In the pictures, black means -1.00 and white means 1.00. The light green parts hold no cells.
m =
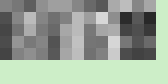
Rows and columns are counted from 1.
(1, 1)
0.03
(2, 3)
0.47
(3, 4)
-0.04
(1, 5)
0.25
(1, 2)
-0.07
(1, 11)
0.48
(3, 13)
-0.55
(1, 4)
0.13
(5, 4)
-0.01
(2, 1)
-0.38
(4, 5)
-0.35
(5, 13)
-0.44
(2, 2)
0.05
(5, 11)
-0.40
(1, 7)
0.05
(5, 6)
0.30
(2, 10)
0.11
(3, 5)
-0.18
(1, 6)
0.25
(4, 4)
0.04

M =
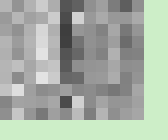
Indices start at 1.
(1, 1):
0.42
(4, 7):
-0.10
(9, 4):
0.23
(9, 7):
0.63
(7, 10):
0.35
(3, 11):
-0.06
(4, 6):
-0.50
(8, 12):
0.30
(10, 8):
-0.01
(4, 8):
0.14
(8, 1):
0.52
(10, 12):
0.30
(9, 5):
0.31
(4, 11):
-0.15
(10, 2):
0.55
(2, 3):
0.26
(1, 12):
0.12
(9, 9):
0.29
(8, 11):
0.02
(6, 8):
0.16
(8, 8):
0.10
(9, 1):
0.04
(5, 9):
0.02
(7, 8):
0.19
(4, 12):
0.07
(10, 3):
0.17
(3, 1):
0.26
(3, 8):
0.13
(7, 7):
-0.17
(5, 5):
0.39
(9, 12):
0.26
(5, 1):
0.38

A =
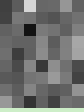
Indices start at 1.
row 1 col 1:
-0.50
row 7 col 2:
-0.33
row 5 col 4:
0.10
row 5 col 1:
-0.13
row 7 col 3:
-0.09
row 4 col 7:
0.31
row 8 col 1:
-0.13
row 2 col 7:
-0.11
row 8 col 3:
0.04
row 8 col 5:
-0.30
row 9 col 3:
-0.60
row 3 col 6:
-0.25
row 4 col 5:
-0.28
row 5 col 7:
0.29
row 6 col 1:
-0.21
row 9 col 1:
0.19
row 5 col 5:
-0.21
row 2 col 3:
-0.10
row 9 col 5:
-0.49
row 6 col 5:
0.11

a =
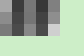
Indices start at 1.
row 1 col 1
0.32
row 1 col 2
-0.53
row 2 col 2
-0.46
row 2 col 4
-0.48

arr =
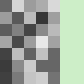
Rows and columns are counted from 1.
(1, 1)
-0.20
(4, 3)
0.22
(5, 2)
0.48
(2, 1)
0.22
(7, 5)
-0.10
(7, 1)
-0.50
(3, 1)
-0.27
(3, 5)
0.46
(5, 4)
0.51
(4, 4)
0.82
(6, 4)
-0.20

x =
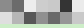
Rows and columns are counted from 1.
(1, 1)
0.09
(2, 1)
0.75
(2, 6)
0.18
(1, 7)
0.84

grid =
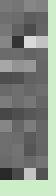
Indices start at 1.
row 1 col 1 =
-0.05
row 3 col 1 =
-0.07
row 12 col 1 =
-0.14
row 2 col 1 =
-0.14
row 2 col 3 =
-0.27
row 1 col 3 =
0.05
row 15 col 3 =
0.54
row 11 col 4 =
-0.20
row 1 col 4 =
0.01
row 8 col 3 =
-0.19
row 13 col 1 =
-0.14
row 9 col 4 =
-0.20
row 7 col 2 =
-0.37
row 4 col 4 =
0.52
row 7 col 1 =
-0.39

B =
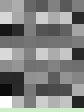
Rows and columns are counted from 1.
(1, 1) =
0.25
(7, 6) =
0.15
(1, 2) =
0.36
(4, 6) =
-0.10
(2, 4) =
0.61
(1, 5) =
0.01
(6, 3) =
-0.11
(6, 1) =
0.10
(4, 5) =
-0.10
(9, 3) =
-0.03
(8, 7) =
0.36
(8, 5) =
-0.42
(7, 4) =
0.16
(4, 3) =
-0.08
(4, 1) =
-0.14
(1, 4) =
-0.30
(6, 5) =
0.02
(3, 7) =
0.29
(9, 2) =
0.45
